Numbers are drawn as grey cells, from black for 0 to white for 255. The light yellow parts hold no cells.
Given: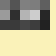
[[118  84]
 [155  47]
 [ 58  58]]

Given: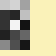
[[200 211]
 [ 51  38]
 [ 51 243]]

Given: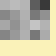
[[178 187]
 [135 153]
 [167 146]]

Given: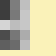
[[ 62 125]
 [ 61 121]
 [213 189]]

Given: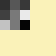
[[ 48  87]
 [ 64 121]
 [194 121]]

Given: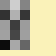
[[143 206]
 [ 50 177]
 [158  61]]

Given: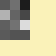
[[ 89 112]
 [178 100]
 [ 95 114]]

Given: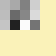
[[186 169]
 [189 106]
 [197  33]]

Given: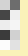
[[211 109]
 [ 70 239]
 [237 245]]
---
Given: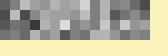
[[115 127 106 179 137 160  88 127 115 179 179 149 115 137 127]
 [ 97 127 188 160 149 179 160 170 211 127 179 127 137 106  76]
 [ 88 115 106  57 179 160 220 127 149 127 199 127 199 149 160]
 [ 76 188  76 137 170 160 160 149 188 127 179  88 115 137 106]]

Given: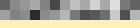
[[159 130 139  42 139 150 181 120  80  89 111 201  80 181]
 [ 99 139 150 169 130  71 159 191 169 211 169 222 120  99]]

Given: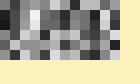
[[145  54 208 145  63 219 166 187  75  45 135 208]
 [135  75 208 178  45 197 166 197  85  63 124 219]
 [124  63 135 156 135 208 156  45 187 187 104 156]
 [ 94 197 145 145 156 178  63 124 166  94 166  34]
 [ 34  75 145 241 113  94  45 124 113  34 219  75]
 [ 25  75 156 230 104 104  54 135 113  54 208  54]]

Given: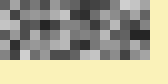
[[196 184  77  89  37  67 131 131 110  58 110 184  89  67 131]
 [184  67 140 152 140 174 196  58  47 110 164 140 110 164  98]
 [174  47 140 152 140 174 184  67  47 120 152 152 110 174 110]
 [131  67 207 110 152  77  77  98 184 196 110 140  67 140 164]
 [ 98 164  89 120  77 152 110  98  58  67  77 131 207 196 164]
 [ 89 152  77 174  98 131 184 120 131 120 184  89  98  37  37]]

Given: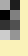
[[204 149]
 [171  29]
 [ 50  80]
 [  1 128]]

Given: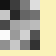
[[250 154 209  81]
 [199  39 101 113]
 [144 199 124  50]
 [ 72 165 175 187]
 [ 18  61 124 221]]

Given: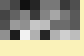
[[144  28 242 177  37 177 207 189]
 [ 98  68  16  37 120 120  57  79]
 [ 79 154 144 198 189 108 108  89]
 [ 68  98 132  57 132 166 120  89]]

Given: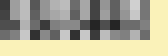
[[108 128 199  49 137  96 199  49 199  58 188 137 128 178 108]
 [ 78  78 178 108  58 128 137 137  78  37  78  37 108 108 128]
 [ 67 158 188  96 149 167 178  96 167  67 158  96 149 199 118]
 [ 58 158 188  87 149 178 188 108 167  67 149  96 158 208 118]]

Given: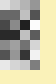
[[232 213 201 126]
 [223 201 180 150]
 [138 160 114 213]
 [104 104 192  83]
 [ 83 150  53 242]
 [ 72 138  32 252]
 [ 41  41 192  92]]
